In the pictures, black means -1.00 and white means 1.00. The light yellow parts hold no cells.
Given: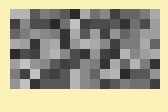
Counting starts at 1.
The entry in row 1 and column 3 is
-0.31
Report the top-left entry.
0.41
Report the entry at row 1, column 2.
0.41
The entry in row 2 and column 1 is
-0.50
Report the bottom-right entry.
-0.50
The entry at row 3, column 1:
-0.21
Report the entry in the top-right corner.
0.33
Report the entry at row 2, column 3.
-0.40
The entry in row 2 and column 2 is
0.07
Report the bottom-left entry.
0.16

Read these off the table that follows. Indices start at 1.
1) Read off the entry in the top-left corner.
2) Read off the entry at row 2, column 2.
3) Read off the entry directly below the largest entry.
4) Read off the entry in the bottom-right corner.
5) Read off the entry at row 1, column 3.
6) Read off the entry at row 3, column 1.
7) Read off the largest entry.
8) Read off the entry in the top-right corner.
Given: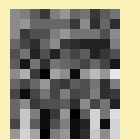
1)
0.09
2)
0.18
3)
-0.01
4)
0.65
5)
-0.28
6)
0.09
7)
0.82
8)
-0.09

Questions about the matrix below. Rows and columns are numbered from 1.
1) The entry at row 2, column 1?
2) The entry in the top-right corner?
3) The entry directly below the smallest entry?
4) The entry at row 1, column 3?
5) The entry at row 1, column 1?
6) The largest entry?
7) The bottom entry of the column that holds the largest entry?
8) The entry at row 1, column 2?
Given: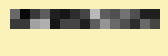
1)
-0.55
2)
-0.75
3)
-0.55
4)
-0.55
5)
-0.18
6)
0.45
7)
-0.27
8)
-0.93

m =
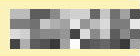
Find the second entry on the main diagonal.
-0.02
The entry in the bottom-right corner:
0.27
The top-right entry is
-0.36
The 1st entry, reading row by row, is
0.47
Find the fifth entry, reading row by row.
0.08
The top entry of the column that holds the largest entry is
0.63
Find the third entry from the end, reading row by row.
-0.36
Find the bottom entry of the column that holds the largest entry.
0.97
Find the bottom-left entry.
-0.46
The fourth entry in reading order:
-0.27
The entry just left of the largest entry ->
0.27
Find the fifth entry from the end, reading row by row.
-0.27
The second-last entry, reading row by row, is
-0.54
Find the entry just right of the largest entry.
-0.36

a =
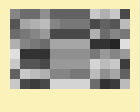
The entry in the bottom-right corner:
0.47
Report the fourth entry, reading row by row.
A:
0.12
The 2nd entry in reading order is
-0.15
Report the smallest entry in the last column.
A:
-0.53
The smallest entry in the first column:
-0.33
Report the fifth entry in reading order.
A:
-0.23
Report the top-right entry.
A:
-0.43
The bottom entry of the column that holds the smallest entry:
-0.53
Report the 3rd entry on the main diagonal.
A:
0.04
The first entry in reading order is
0.04
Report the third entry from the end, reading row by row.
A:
-0.61
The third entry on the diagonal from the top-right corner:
-0.15
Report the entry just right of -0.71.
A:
0.75
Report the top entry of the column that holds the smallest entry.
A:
0.57
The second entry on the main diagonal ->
0.30
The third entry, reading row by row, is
-0.15
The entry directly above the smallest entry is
0.04
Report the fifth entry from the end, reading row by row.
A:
0.66
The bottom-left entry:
0.57
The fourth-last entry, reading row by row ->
-0.15

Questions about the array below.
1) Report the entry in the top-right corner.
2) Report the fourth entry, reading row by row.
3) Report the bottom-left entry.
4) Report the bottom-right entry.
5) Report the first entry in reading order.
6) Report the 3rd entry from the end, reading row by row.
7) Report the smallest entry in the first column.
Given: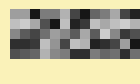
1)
-0.73
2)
-0.03
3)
-0.37
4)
-0.12
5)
0.24
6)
-0.12
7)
-0.63

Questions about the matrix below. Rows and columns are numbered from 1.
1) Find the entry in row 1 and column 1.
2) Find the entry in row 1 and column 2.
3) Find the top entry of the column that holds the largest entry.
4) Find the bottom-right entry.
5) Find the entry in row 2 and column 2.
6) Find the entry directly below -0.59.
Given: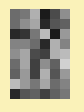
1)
-0.15
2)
-0.07
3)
0.11
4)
-0.07
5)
0.11
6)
0.03

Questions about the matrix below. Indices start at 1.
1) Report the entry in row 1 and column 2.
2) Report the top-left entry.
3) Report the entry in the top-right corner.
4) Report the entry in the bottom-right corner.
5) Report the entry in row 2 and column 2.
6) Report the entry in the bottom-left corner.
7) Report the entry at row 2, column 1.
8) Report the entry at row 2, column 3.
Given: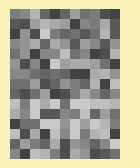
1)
0.06
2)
-0.03
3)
-0.48
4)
-0.12
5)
-0.39
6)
0.06
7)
-0.31
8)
0.24
